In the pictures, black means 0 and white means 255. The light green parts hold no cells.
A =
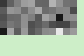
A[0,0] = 56
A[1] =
[92, 150, 143, 110, 142, 168, 108, 117, 132, 134, 76]
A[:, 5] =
[102, 168, 86, 90, 104]
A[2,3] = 143
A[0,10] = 111
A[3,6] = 107
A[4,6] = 138
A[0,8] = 146
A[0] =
[56, 97, 128, 157, 163, 102, 101, 179, 146, 114, 111]
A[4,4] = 85
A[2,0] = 80
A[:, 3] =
[157, 110, 143, 144, 153]

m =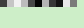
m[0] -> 61
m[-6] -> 4
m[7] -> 55
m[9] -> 233

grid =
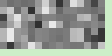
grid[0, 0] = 133
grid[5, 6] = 130
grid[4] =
[181, 233, 151, 143, 112, 133, 130, 121, 118, 123, 185, 191, 86, 143, 53]
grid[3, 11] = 131
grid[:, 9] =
[117, 130, 116, 112, 123, 123, 124]
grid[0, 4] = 114
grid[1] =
[171, 202, 107, 155, 50, 162, 227, 170, 105, 130, 131, 122, 118, 110, 123]
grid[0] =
[133, 111, 118, 109, 114, 152, 207, 141, 53, 117, 222, 191, 116, 70, 129]
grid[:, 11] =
[191, 122, 178, 131, 191, 191, 119]
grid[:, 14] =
[129, 123, 85, 123, 53, 53, 194]
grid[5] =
[181, 233, 150, 167, 109, 134, 130, 120, 113, 123, 184, 191, 89, 63, 53]
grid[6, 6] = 115
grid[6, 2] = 128
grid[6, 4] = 227
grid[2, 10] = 119
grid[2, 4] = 165
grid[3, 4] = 106
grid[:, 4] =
[114, 50, 165, 106, 112, 109, 227]
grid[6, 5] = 180
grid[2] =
[65, 178, 226, 149, 165, 108, 130, 130, 119, 116, 119, 178, 187, 131, 85]
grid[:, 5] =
[152, 162, 108, 48, 133, 134, 180]

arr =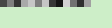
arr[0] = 70
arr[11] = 47
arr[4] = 198
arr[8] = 21

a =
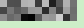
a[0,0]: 181
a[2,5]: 89
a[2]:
[141, 105, 116, 10, 3, 89, 155, 150, 205, 49, 112]
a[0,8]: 86
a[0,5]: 59
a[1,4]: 152
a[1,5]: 155
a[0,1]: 79
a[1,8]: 67
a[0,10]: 114

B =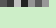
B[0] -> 87
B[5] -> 89
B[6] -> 152

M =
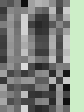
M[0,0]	96
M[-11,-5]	73
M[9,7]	99
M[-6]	[161, 72, 96, 58, 82, 136, 142, 44, 151, 22]
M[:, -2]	[80, 65, 94, 134, 100, 79, 72, 86, 70, 128, 151, 64, 158, 147, 154, 138]
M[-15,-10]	56
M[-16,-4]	170
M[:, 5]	[179, 110, 56, 39, 50, 73, 80, 60, 118, 37, 136, 93, 123, 49, 129, 41]
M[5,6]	73
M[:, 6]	[170, 96, 52, 49, 54, 73, 77, 61, 110, 50, 142, 94, 128, 64, 135, 50]
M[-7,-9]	147
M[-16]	[96, 83, 116, 13, 160, 179, 170, 140, 80, 124]
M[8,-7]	124
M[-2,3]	70
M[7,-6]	123
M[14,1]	78
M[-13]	[126, 145, 106, 210, 64, 39, 49, 87, 134, 99]
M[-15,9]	204
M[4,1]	156
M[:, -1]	[124, 204, 174, 99, 161, 201, 203, 185, 205, 124, 22, 201, 17, 69, 15, 100]
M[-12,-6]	104
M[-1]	[121, 141, 106, 213, 64, 41, 50, 86, 138, 100]
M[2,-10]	79
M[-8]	[52, 135, 128, 124, 160, 118, 110, 192, 70, 205]
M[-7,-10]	113

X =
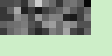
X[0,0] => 74
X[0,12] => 7
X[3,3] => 124
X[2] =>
[55, 56, 137, 119, 72, 152, 103, 131, 129, 34, 25, 66, 124]
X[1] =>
[54, 97, 168, 32, 61, 24, 62, 84, 100, 131, 92, 68, 103]
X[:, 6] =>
[128, 62, 103, 146, 61]
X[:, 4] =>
[128, 61, 72, 84, 71]
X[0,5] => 204
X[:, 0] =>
[74, 54, 55, 97, 59]
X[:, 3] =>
[52, 32, 119, 124, 135]
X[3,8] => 110
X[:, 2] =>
[84, 168, 137, 114, 121]
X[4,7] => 126

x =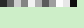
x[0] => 41
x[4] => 242
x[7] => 158
